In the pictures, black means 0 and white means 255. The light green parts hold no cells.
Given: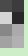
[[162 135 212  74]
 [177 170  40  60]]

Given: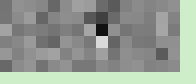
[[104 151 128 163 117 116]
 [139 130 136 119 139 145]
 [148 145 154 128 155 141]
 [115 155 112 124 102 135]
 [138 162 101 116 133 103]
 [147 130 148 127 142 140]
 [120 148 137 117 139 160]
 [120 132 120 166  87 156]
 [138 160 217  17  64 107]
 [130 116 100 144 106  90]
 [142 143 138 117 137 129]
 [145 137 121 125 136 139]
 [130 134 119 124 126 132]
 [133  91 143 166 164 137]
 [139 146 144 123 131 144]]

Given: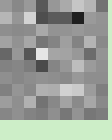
[[134 157 128 143 130 103 162 142 182 154]
 [144 143 149 135 134 151 146 138 150 136]
 [131 177 137 141 124  86 167 140 211 153]
 [125 115 176 145  74 229 118 169  78  88]
 [143 136 173 142 133 165 132 147  91 151]
 [119 163 209 137 151 163 159 147  90 170]
 [147 138 202 152 189 152 131 152  31 198]
 [119 167 156 142 155 108 180 146 154 181]
 [125 137 127 142 144 148 137 146 147 114]]

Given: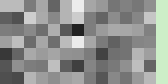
[[ 79  85  56 159 125  95 187]
 [ 74 144 101 190 121  81 187]
 [181 125 169 108 137 206 123]
 [157 121 155 167 110 170 167]
 [142 191 165 110 174 136 100]
 [160  94 146 187  88 180 180]
 [168  63 144 235  34 204 236]
 [123 133 124 167 126 125 166]
 [ 86 109  66 123 155 100 152]
 [136 121 112  97 169 140 117]
 [116 144 115 115 167 112 129]
 [153 190 181 133 160 134 119]
 [184 100 159 136 129 197 143]]

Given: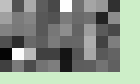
[[ 64   4  80 130 160 192]
 [123 251  44 121 123  81]
 [ 76 186 105 125 133 170]
 [115  64  94  88  88  93]
 [126  64 123 119  82  72]
 [ 23  20 102 142 123 254]
 [ 93  86 103  99 106 113]
 [ 94 168 174 157 112 165]
 [115  89  66  90  35 152]
 [ 96  99 126  72 141  48]]

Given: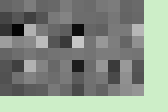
[[ 87  81  84 101 158  51  69 101]
 [ 79 113  64 110 132   4  86 107]
 [ 91 130 178 119 139 177  64 125]
 [ 94 117 132 110 187 122  84 101]
 [121 109 104 115  85 104 121 104]
 [106 122 126 117  57  94 132 123]
 [ 74  91  28 120 198  13 109 110]
 [112 113 109 116 117 102 109 107]
 [ 99 120 150 124 152  97 107 120]
 [126  73  58 124 126 122 119 124]
 [141 144 153 118 101 122 100 102]
 [149  82  86 116 144 183 104 106]]
